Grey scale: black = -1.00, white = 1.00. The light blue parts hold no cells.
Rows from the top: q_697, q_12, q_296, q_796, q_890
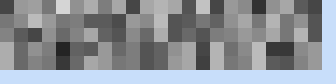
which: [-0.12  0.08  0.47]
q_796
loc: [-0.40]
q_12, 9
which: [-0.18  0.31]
q_890
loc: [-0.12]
q_796, 17
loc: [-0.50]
q_890, 15
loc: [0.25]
q_697, 3

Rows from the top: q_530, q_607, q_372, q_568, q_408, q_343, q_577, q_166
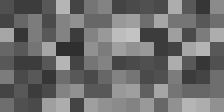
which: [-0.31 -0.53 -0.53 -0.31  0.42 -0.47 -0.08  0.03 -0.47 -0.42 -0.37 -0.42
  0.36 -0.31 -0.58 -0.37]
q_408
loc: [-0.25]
q_577, 11

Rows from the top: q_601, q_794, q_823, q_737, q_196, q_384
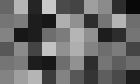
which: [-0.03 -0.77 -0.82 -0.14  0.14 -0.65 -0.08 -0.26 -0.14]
q_196
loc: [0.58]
q_601, 4
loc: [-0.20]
q_601, 1
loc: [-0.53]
q_384, 4
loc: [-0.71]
q_601, 3

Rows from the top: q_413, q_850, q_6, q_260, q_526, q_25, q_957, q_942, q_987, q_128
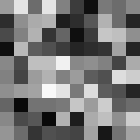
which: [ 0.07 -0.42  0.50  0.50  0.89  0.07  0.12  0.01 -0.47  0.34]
q_526
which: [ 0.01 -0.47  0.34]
q_526
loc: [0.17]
q_128, 1
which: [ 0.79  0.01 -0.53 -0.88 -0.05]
q_413
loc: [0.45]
q_260, 2
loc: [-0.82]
q_128, 8

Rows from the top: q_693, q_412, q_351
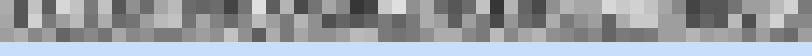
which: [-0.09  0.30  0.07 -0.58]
q_693
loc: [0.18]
q_412, 37
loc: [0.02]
q_412, 16

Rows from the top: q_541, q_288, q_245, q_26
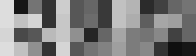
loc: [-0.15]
q_288, 7
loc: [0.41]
q_541, 10
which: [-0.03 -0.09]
q_245
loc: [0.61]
q_541, 5
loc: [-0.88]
q_26, 13
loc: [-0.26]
q_288, 11

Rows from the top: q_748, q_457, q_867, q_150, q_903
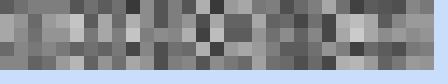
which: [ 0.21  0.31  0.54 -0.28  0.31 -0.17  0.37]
q_457
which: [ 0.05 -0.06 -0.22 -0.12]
q_150
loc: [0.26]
q_903, 19

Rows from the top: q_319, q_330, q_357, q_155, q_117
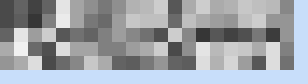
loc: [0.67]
q_117, 17
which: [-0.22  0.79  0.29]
q_319
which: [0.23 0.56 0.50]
q_330
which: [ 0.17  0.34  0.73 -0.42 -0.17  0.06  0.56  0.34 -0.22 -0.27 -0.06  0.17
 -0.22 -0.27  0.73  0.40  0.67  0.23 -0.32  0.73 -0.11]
q_117

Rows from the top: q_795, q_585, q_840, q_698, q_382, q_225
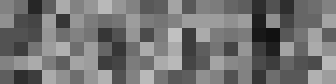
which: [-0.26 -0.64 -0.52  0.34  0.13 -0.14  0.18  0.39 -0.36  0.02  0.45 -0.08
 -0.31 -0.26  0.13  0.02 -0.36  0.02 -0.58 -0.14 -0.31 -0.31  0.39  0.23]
q_225
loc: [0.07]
q_382, 17

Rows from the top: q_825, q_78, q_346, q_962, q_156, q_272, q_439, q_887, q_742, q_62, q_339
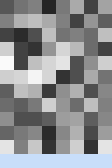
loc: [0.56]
q_339, 3
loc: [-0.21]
q_62, 1
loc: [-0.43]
q_62, 7
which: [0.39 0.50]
q_78
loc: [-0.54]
q_439, 4
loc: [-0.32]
q_825, 1
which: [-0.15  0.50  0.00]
q_887

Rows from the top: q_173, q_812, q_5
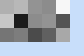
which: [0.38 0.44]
q_173
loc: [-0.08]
q_5, 1
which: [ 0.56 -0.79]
q_812
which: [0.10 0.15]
q_812

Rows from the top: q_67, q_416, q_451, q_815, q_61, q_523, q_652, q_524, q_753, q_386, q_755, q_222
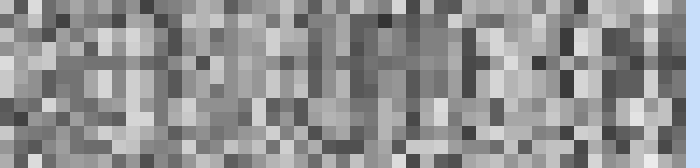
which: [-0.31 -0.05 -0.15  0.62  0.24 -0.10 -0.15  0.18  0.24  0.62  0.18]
q_416
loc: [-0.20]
q_753, 18
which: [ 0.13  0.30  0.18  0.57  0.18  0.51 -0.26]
q_652
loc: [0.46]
q_753, 47

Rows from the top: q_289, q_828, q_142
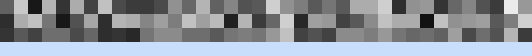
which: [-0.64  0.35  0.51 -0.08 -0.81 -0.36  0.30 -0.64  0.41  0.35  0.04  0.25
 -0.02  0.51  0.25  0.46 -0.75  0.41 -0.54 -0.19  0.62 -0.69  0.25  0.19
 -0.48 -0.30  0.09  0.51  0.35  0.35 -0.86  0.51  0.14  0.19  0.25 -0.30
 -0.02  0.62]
q_828
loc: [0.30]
q_828, 7
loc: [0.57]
q_289, 2
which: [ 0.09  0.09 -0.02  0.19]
q_142
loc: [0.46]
q_828, 16

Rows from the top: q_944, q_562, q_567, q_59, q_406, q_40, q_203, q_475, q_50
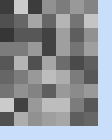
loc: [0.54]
q_562, 7
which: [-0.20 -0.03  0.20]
q_40
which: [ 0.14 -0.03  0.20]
q_944
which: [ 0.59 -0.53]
q_944
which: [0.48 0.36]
q_40
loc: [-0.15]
q_406, 5
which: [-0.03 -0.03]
q_59

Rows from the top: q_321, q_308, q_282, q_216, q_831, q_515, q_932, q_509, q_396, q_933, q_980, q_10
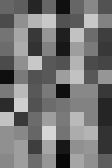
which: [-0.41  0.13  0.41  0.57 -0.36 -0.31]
q_308
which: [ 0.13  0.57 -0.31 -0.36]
q_831

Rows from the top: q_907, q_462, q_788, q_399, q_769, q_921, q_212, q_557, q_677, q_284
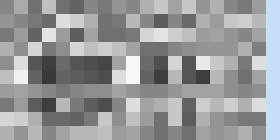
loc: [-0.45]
q_769, 8
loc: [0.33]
q_907, 2
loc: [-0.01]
q_399, 19
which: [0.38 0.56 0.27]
q_907

